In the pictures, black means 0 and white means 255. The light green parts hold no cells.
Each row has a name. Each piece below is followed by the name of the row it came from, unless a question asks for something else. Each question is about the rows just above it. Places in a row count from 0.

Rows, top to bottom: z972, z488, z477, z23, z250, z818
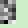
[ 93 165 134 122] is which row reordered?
z23
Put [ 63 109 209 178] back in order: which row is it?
z250
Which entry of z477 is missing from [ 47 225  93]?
[149]

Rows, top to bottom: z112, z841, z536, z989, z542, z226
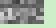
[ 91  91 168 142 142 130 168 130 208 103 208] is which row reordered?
z989
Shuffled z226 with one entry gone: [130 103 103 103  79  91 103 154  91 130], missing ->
[168]
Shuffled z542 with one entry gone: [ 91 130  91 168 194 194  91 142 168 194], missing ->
[181]
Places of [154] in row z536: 1 5 6 8 10
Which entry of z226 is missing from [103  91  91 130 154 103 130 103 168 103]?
[79]
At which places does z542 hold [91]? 4 7 8
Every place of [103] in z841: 1 3 4 7 9 10

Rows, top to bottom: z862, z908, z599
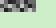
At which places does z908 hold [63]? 4
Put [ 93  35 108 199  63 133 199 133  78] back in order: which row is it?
z908
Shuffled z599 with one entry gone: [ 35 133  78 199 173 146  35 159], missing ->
[121]

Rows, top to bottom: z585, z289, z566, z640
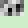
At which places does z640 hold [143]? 4
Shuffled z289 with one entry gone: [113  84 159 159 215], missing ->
[17]
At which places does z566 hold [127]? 5
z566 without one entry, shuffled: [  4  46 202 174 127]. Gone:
[189]
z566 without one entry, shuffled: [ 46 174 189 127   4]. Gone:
[202]

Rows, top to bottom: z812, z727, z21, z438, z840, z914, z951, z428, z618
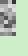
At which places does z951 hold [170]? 0 3
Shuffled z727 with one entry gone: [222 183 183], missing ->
[209]
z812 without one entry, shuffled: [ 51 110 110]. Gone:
[195]
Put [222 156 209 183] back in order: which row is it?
z21
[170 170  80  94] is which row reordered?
z951
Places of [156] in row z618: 1
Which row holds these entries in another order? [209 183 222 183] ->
z727

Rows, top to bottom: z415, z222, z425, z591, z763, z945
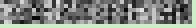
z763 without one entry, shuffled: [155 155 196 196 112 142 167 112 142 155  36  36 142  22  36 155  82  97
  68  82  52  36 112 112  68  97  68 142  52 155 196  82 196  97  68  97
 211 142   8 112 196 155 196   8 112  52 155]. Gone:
[126]
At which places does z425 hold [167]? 18 23 29
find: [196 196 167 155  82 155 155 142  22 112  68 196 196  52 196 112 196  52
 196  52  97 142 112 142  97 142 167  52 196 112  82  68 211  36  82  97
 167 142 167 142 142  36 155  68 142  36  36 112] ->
z222
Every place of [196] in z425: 1 4 8 34 38 41 42
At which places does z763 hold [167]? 42
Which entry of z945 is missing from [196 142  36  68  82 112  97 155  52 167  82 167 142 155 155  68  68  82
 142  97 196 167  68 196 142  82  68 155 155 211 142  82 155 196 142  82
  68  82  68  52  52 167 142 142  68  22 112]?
[180]

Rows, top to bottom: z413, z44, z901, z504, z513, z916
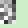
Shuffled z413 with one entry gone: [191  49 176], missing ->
[163]
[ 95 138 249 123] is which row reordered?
z513

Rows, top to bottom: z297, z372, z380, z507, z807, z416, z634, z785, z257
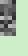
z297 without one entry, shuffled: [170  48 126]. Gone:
[156]
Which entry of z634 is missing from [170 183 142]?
[48]
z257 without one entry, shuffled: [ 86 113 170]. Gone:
[126]
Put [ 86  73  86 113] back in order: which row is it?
z785
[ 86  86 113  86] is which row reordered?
z380
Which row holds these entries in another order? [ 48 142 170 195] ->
z807
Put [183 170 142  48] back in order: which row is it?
z634

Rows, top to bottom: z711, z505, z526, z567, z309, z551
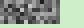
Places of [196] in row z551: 6
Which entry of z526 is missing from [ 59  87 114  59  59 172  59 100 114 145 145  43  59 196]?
[130]
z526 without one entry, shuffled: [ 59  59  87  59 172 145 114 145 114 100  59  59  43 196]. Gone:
[130]
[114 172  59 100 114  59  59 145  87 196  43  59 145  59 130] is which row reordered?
z526
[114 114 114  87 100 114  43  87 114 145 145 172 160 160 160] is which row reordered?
z567

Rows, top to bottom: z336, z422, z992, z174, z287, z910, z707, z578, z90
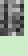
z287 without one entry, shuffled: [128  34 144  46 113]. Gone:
[87]
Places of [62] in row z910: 0 1 4

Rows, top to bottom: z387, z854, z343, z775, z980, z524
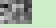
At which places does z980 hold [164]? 2 5
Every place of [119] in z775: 3 5
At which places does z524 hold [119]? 4 7
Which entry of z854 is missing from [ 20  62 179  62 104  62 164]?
[194]
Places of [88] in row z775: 0 4 6 7

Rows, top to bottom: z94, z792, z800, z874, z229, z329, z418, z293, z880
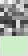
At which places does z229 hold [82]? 0 1 2
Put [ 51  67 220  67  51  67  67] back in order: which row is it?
z329
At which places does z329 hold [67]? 0 2 5 6
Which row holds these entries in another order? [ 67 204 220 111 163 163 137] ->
z792

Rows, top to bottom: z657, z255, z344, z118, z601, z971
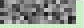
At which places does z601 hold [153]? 0 1 2 10 15
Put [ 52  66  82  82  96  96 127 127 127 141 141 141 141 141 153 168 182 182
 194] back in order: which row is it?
z657
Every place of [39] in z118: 8

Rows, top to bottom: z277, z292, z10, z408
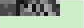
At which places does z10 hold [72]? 0 1 2 3 14
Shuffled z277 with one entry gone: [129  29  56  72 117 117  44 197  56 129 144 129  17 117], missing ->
[88]

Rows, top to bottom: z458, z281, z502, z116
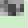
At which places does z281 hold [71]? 2 3
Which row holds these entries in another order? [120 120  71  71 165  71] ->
z502
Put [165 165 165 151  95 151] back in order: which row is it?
z458
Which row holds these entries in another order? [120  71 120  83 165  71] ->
z281
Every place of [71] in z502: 2 3 5
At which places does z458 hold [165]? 3 4 5
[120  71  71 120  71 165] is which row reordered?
z502

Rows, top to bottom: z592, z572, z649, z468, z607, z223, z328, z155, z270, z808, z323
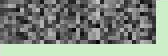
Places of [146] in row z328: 6 17 25 28 31 37
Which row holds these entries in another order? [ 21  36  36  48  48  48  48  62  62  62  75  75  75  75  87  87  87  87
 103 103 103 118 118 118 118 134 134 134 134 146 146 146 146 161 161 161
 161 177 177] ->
z607
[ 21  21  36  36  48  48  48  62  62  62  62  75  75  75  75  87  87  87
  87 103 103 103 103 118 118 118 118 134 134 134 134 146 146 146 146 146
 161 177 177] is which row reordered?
z808
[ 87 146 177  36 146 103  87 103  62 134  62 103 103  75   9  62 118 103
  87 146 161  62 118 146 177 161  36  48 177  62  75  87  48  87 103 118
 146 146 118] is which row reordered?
z323

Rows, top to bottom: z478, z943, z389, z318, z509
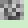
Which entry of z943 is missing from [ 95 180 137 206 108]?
[165]
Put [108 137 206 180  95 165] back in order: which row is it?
z943
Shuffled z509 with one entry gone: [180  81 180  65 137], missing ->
[95]
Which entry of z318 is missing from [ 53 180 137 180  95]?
[124]
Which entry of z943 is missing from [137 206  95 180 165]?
[108]

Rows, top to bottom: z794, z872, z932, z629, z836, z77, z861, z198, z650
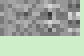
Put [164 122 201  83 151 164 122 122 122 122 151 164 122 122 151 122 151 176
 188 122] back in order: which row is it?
z836
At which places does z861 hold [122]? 4 7 11 14 17 18 19
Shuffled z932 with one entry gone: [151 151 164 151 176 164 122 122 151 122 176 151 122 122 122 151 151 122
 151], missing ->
[136]

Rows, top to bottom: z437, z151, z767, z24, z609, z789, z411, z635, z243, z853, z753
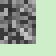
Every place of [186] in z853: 1 6 7
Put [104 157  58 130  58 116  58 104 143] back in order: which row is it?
z151

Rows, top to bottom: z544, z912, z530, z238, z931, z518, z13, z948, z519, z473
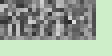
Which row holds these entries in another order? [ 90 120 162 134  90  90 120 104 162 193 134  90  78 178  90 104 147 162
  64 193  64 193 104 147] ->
z948
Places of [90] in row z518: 2 6 10 12 15 19
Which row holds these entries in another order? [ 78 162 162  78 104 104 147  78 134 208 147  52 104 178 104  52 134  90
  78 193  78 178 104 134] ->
z519
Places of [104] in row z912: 17 20 23

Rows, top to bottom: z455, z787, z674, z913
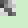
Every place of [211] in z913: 0 1
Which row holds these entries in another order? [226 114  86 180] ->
z455
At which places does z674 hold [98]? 1 2
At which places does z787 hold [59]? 0

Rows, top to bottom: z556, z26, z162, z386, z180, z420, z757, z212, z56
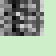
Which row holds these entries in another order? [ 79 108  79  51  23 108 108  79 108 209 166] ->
z56
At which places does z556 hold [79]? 5 8 9
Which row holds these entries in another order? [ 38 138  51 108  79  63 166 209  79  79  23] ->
z556
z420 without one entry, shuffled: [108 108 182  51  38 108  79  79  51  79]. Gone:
[92]
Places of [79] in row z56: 1 3 8
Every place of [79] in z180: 9
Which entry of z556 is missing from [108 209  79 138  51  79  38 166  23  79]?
[63]

